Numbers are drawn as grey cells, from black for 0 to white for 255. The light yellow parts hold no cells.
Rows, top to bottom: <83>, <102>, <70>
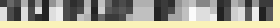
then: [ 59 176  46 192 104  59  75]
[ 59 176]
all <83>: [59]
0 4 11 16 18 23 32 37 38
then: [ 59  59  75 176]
[192 192]
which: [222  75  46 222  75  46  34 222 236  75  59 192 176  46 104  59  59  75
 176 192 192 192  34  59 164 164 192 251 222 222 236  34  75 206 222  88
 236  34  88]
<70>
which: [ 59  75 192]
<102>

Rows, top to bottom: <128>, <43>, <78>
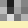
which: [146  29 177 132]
<128>
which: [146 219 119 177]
<78>

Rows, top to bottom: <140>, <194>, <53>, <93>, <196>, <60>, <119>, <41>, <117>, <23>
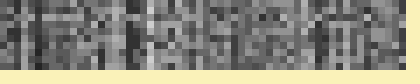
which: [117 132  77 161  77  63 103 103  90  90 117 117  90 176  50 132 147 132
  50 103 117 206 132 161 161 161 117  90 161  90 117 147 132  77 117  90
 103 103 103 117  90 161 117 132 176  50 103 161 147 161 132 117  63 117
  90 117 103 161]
<93>
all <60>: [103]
0 7 29 32 34 42 56
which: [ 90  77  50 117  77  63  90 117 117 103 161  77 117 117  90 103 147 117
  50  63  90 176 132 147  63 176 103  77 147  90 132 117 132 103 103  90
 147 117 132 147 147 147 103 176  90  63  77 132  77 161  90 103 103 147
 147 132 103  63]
<140>
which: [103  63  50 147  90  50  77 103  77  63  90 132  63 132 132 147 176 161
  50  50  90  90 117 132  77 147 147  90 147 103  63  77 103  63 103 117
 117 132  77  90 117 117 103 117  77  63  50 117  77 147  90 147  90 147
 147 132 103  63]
<60>

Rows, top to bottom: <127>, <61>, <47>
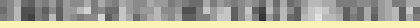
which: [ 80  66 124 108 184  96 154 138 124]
<47>
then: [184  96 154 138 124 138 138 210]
[ 96 124]
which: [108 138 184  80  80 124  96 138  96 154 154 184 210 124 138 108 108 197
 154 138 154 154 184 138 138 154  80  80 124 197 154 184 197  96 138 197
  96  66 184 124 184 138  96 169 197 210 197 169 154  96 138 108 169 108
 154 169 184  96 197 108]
<61>
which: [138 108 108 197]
<61>
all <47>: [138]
1 10 12 13 20 24 34
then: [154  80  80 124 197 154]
[184 197]
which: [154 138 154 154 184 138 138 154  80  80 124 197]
<61>

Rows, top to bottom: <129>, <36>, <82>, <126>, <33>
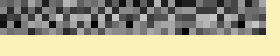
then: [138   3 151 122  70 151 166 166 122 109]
[109 166]
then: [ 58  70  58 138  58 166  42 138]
[138 122]

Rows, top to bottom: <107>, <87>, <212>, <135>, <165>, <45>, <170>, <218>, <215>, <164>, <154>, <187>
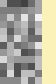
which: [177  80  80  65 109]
<107>
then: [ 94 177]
[109 125]
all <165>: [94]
1 4
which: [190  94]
<165>
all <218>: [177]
1
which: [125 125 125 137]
<87>
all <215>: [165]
1

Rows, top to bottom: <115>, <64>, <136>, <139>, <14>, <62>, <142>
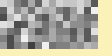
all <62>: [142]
2 6 8 13
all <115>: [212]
0 6 8 11
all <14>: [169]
0 7

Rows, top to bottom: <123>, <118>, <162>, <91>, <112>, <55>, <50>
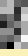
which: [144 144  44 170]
<112>
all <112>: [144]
0 1
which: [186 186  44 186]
<118>
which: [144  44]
<112>
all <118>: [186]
0 1 3

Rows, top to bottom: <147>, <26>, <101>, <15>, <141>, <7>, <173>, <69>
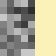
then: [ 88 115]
[187  75]
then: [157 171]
[88 88]

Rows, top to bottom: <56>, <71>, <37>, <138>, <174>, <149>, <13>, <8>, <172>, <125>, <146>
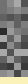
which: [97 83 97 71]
<37>
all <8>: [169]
0 2 3
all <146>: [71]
2
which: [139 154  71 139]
<146>
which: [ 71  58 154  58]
<125>

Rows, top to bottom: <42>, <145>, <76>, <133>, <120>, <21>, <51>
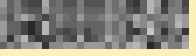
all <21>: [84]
4 9 13 18 21 25
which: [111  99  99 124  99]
<145>
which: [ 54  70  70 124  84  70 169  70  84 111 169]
<21>
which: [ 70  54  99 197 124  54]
<120>
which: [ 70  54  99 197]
<120>
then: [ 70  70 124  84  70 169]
[70 84]
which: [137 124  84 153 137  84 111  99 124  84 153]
<21>

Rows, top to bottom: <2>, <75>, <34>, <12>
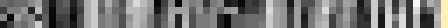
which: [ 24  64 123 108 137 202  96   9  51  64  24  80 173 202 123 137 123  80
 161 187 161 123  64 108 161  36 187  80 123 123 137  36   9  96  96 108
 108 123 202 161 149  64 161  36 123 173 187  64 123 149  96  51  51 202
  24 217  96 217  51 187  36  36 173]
<12>
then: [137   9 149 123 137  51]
[123 137]
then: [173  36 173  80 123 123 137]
[36  9]
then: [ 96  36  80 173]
[202 108]
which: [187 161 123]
<12>
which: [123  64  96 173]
<34>
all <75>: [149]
3 15 21 28 32 40 45 49

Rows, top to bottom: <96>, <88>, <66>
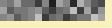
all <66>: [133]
0 4
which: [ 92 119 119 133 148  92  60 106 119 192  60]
<88>

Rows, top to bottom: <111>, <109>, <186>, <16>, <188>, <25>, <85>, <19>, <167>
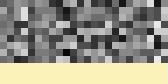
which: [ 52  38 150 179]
<111>
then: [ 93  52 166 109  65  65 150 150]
[ 38 166]
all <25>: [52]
1 4 13 15
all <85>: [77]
4 7 11 12 23
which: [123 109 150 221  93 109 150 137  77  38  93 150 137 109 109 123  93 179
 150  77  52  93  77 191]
<186>

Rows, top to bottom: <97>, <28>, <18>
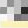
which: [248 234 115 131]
<18>
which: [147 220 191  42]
<28>
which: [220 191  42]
<28>
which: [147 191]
<97>
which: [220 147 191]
<97>

